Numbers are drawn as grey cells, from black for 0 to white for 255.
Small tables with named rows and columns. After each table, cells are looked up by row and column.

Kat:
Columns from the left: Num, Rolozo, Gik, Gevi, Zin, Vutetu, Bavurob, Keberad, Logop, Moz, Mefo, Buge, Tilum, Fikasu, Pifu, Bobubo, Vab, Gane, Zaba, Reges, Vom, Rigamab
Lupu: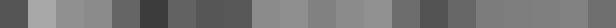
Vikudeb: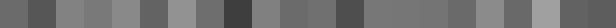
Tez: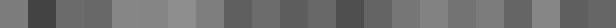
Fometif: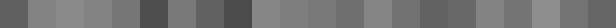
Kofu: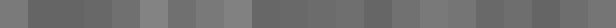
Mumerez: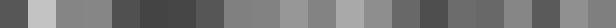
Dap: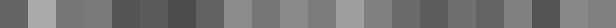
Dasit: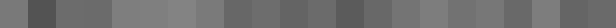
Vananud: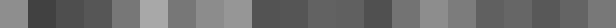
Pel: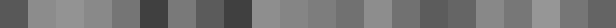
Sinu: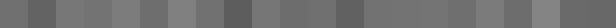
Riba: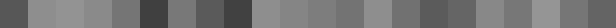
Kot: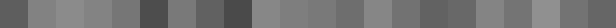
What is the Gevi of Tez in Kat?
104
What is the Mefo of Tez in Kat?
93
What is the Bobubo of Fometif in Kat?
98
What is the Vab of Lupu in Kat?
103
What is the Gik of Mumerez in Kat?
133
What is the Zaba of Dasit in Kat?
105
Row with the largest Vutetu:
Vananud

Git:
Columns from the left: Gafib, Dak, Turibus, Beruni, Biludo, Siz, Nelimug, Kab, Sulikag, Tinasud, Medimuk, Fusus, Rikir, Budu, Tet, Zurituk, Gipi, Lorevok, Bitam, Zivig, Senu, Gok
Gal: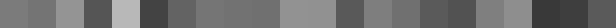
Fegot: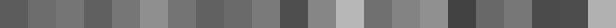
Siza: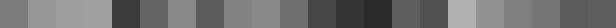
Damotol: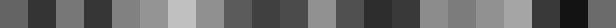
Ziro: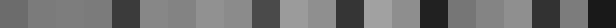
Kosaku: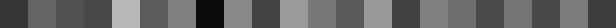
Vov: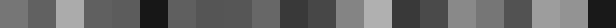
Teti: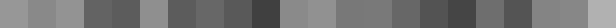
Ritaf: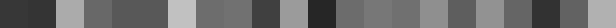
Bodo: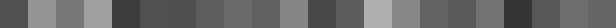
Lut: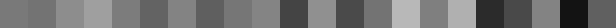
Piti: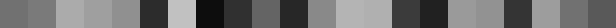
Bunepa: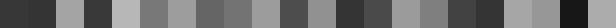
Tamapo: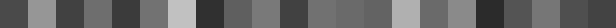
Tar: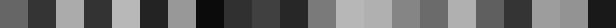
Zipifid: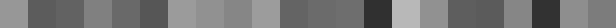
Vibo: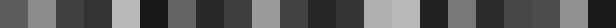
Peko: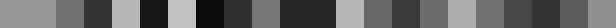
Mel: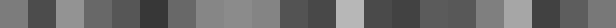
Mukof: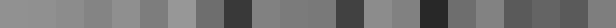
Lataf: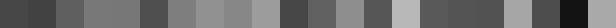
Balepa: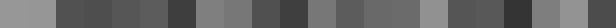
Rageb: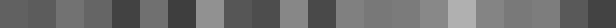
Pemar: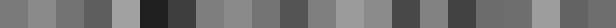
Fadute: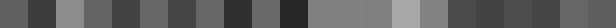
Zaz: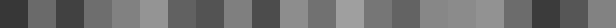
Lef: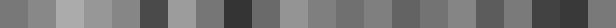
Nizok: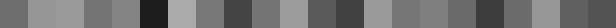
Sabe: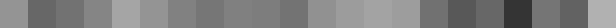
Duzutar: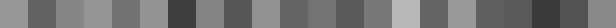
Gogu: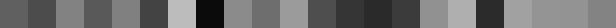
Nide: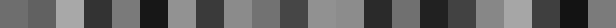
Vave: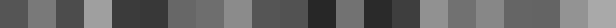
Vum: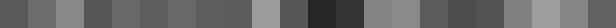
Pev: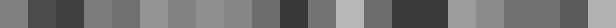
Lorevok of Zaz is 146
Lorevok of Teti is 110
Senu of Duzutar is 82
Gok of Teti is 177
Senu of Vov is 147
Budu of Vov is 176
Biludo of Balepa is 86
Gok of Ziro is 25
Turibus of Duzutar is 134
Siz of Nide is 23
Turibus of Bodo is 120
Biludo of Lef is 134
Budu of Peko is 104
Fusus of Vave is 39
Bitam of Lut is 73
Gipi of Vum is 77
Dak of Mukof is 144
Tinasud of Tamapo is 121
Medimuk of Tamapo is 65

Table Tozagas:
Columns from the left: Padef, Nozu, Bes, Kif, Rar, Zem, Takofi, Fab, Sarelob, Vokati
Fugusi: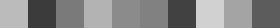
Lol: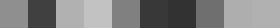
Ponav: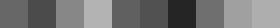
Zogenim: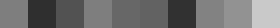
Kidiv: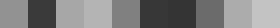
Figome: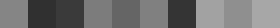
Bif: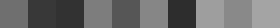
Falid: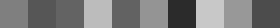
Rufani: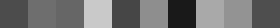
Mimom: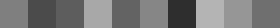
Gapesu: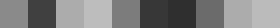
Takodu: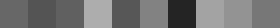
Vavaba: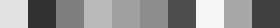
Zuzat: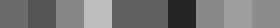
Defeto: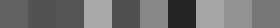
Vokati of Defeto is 118
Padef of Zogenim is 126
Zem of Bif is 134
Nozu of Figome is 48
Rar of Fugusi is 139
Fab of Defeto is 165
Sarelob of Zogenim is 146
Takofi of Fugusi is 65
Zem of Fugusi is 129
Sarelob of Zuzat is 158
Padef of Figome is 133
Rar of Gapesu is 124
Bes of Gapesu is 172
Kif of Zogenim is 126
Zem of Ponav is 81
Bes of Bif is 50
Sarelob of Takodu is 147
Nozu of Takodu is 84
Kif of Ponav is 179
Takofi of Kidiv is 52

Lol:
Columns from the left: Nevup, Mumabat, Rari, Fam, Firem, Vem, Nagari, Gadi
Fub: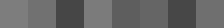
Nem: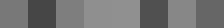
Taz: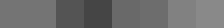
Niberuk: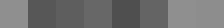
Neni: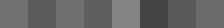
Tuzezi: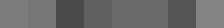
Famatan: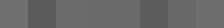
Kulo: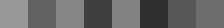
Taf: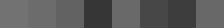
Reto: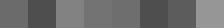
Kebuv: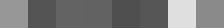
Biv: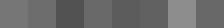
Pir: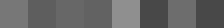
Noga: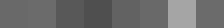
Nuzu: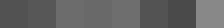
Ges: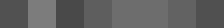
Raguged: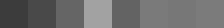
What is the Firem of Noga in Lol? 98
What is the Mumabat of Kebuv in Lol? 84
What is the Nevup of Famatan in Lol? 112
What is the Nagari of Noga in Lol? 165
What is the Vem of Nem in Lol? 80
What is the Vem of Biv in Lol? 97
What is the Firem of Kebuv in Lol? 79
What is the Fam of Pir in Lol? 98
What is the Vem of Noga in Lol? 105
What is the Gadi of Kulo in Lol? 109
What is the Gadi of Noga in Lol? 107
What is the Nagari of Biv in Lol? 141
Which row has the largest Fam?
Raguged

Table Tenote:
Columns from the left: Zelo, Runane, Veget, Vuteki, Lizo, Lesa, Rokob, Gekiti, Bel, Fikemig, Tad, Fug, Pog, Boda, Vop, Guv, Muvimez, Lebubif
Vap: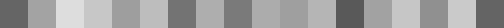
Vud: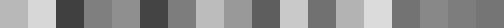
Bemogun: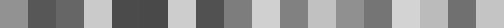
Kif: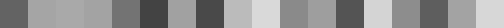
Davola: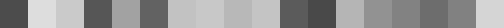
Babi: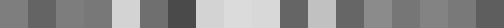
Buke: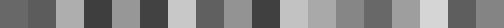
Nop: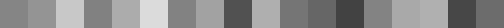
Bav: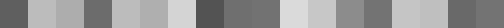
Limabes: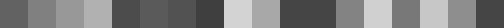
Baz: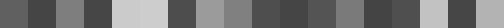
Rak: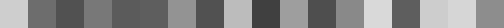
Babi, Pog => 102
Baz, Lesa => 205
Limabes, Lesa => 90
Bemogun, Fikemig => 208
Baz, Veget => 126
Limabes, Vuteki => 177
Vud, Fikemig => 94
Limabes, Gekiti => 63
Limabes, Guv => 199
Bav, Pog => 140
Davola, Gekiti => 200
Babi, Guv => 131
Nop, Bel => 81
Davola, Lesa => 98
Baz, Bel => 128

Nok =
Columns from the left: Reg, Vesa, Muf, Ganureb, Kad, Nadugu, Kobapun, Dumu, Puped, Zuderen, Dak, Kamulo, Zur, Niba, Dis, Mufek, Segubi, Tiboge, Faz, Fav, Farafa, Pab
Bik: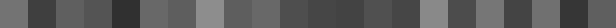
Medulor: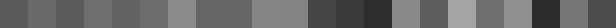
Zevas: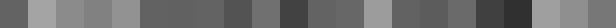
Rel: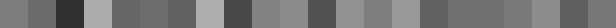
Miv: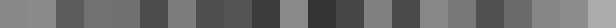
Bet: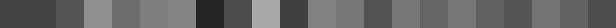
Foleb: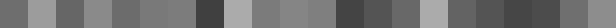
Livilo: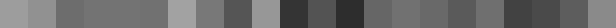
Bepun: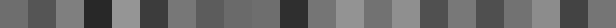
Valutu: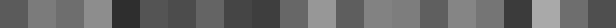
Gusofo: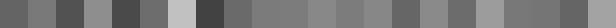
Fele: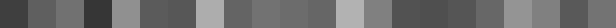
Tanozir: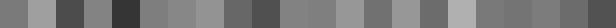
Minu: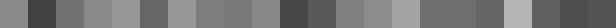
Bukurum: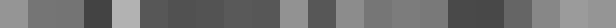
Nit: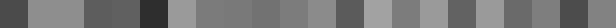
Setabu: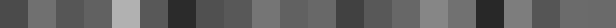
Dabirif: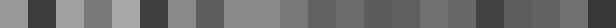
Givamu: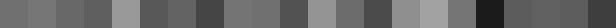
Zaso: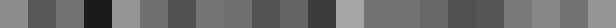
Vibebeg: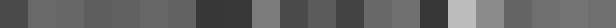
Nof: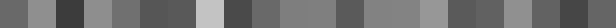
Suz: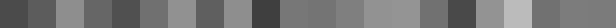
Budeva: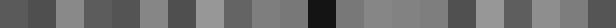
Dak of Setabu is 97
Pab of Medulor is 75
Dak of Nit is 124
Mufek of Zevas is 92
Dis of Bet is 119
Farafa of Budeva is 125
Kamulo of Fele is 102
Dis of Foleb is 104
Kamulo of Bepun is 117
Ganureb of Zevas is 129

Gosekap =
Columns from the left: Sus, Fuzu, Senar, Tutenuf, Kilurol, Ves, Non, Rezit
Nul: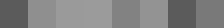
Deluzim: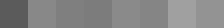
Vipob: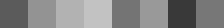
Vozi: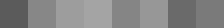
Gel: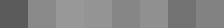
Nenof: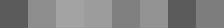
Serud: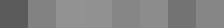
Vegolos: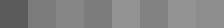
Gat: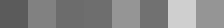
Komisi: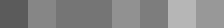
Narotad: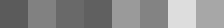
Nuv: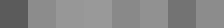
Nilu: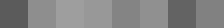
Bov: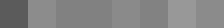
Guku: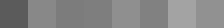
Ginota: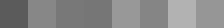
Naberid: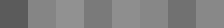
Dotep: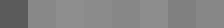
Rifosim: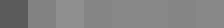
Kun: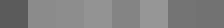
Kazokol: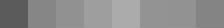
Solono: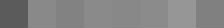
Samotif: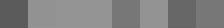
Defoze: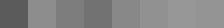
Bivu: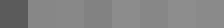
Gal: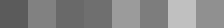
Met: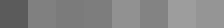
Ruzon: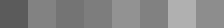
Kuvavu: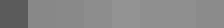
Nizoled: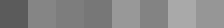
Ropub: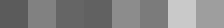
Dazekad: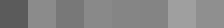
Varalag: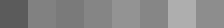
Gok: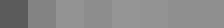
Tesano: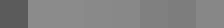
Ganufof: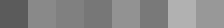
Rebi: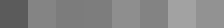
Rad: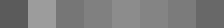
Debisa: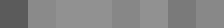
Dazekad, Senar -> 120
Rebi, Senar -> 124
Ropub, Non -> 201
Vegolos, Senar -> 134
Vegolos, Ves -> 130
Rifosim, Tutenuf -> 133
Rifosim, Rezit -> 136
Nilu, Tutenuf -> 152
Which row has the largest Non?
Narotad

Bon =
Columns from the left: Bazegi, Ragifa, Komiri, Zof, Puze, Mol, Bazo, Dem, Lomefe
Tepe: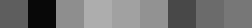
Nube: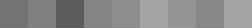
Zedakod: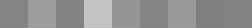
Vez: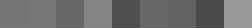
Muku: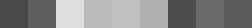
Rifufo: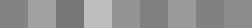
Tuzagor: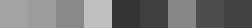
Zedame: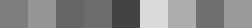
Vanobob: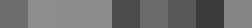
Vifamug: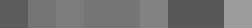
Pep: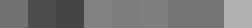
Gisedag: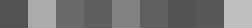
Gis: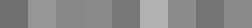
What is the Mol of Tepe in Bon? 146
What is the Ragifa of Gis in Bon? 149
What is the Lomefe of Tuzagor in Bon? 66
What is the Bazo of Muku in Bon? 76
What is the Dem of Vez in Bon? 74
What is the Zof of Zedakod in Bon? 195
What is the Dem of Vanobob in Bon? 59
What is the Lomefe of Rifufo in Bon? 140
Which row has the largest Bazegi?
Tuzagor

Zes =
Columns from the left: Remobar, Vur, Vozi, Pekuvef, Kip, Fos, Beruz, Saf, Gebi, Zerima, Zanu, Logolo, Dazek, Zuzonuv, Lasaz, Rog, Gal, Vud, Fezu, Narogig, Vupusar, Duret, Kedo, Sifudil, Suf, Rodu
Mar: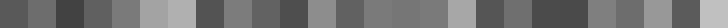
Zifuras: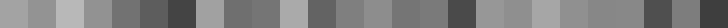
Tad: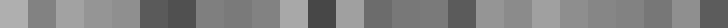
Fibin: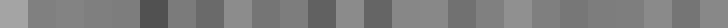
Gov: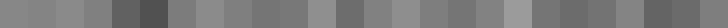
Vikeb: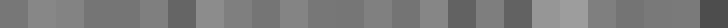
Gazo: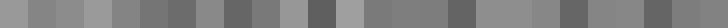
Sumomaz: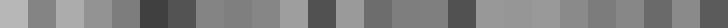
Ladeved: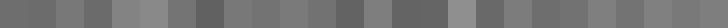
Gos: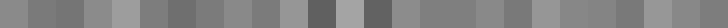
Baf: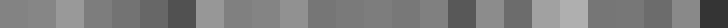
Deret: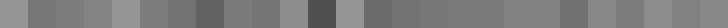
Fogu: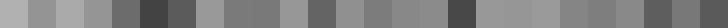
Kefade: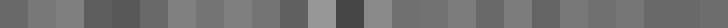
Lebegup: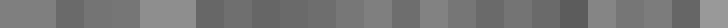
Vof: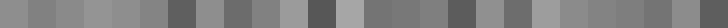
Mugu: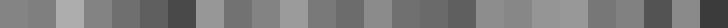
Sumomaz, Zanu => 158
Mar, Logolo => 141
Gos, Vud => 137
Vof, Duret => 131
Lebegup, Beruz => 142
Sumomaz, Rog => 127
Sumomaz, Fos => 64
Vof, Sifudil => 116

